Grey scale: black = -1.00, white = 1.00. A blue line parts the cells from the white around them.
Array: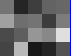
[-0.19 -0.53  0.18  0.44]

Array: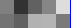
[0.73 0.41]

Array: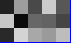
[-0.32 -0.22  0.32]

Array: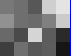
[ 0.79  0.00  0.67 -0.13]

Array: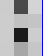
[0.66 0.51 0.61]

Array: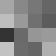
[-0.20 -0.12 -0.17  0.52]

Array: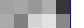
[-0.58  0.77]

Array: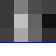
[-0.49 -0.23  0.31]
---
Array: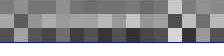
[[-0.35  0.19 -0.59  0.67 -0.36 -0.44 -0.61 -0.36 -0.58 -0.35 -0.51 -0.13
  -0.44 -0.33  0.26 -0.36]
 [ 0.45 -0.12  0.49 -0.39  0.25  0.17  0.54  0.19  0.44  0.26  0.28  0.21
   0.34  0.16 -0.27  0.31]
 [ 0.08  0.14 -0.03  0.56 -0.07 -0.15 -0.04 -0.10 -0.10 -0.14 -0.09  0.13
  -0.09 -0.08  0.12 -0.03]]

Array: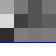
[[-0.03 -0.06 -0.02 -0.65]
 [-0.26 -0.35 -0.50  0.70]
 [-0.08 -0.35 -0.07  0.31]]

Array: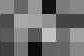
[[ 0.05 -0.21 -0.22 -0.91 -0.09 -0.51]
 [ 0.27 -0.11  0.52 -0.32  0.13 -0.30]
 [-0.47 -0.47  0.14  0.29  0.32 -0.40]
 [ 0.06 -0.03 -0.86  0.19 -0.19  0.11]]

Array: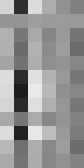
[[ 0.03  0.14  0.06  0.34 -0.09  0.32]
 [-0.15  0.23  0.07  0.36 -0.12  0.44]
 [-0.03  0.19  0.48  0.82 -0.74  0.72]
 [ 0.02  0.16  0.06  0.33 -0.07  0.32]
 [-0.07  0.18  0.37  0.75 -0.67  0.67]
 [ 0.05  0.12  0.44  0.83 -0.77  0.71]
 [-0.07  0.19  0.40  0.75 -0.65  0.73]
 [ 0.06  0.16  0.12  0.36 -0.10  0.29]
 [-0.16  0.23  0.10  0.39 -0.17  0.38]
 [-0.09  0.20  0.04  0.32 -0.07  0.39]
 [ 0.20  0.21  0.20  0.24  0.17  0.17]
 [ 0.01  0.14  0.36  0.72 -0.63  0.66]]

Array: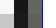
[[-0.25 -0.79  0.56]
 [-0.20 -0.82  0.93]]

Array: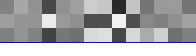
[[ 0.00 -0.11  0.62  0.33  0.69 -0.44  0.74  0.70 -0.11 -0.06 -0.47  0.02
   0.16  0.00]
 [ 0.27  0.13  0.01  0.07 -0.38  0.89 -0.38 -0.39  0.12  0.20  0.84  0.16
   0.16  0.24]
 [-0.09  0.21  0.20 -0.09  0.54 -0.68  0.55  0.60  0.25  0.14 -0.44  0.14
   0.31  0.01]]
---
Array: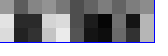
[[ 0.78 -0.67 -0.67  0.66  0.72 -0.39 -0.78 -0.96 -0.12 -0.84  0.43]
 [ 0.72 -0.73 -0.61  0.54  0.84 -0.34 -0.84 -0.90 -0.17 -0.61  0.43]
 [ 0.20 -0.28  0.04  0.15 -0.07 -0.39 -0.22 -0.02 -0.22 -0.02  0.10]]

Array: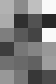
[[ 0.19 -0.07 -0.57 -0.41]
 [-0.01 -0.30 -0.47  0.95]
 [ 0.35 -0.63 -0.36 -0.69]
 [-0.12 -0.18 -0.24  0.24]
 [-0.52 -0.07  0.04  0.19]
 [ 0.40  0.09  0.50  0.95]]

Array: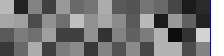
[[ 0.30  0.25 -0.40  0.14 -0.13  0.50  0.14  0.30  0.09 -0.30  0.45 -0.79
   0.20 -0.24 -0.73]
 [-0.30 -0.03 -0.13  0.25 -0.50 -0.50  0.14 -0.61  0.03 -0.24 -0.03  0.40
  -0.90 -0.61  0.65]
 [ 0.45 -0.73  0.03 -0.50  0.20 -0.18 -0.08  0.35 -0.30 -0.35 -0.08 -0.18
  -0.45 -0.79 -0.67]
 [-0.56 -0.18  0.35 -0.50 -0.03  0.09 -0.56  0.03 -0.35  0.09 -0.45  0.40
   0.40 -0.40  0.03]]

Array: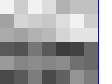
[[-0.30 -0.36 -0.07 -0.30 -0.53 -0.48 -0.18]
 [-0.42 -0.30 -0.02 -0.42 -0.24  0.16 -0.02]
 [ 0.21  0.04  0.10  0.04  0.10 -0.12 -0.18]
 [ 0.33  0.27  0.39  0.45  0.67  0.78  0.78]
 [ 0.27  0.67  0.61  0.56  0.73  0.90  0.61]
 [ 0.90  0.61  0.90  0.73  0.39  0.51  0.51]]

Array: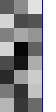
[[ 0.66 -0.41 -0.35]
 [ 0.66 -0.96 -0.23]
 [ 0.42 -0.57 -0.17]
 [ 0.00  0.31  0.16]
 [-0.41 -0.84  0.36]
 [-0.05 -0.62  0.54]
 [-0.68  0.26  0.60]
 [-0.29  0.10  0.77]]

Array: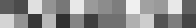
[[ 0.66  0.15 -0.57  0.44 -0.62  0.04 -0.51 -0.12 -0.12  0.38  0.61 -0.35
  -0.02 -0.46]
 [-0.29 -0.41  0.76  0.15 -0.07  0.82  0.21  0.10 -0.02  0.88  0.26  0.21
   0.82 -0.24]]

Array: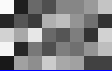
[[-0.70 -0.33 -0.54  0.38  0.49  0.16 -0.12 -0.60]
 [ 0.96 -0.76 -0.18 -0.38  0.05  0.05  0.21  0.54]
 [ 0.91 -0.70 -0.06 -0.38 -0.01 -0.12  0.16  0.49]
 [-0.81  0.26  0.11  0.60  0.32  0.26 -0.49 -0.49]
 [ 0.65  0.32  0.81 -0.18 -0.33 -0.01 -0.60  0.65]]

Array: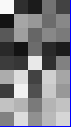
[[ 0.95 -0.63 -0.79 -0.10 -0.48]
 [ 0.35  0.73 -0.48  0.63  0.30]
 [-0.53  0.89 -0.37  0.57  0.19]
 [-0.31  0.25 -0.20  0.07 -0.04]
 [-0.68 -0.85 -0.15 -0.68 -0.79]
 [ 0.52  0.41 -0.04  0.41  0.52]
 [ 0.01  0.73  0.13  0.46  0.68]
 [-0.85  0.30  0.19 -0.15  0.07]
 [-0.53 -0.58  0.83 -0.63  0.01]]
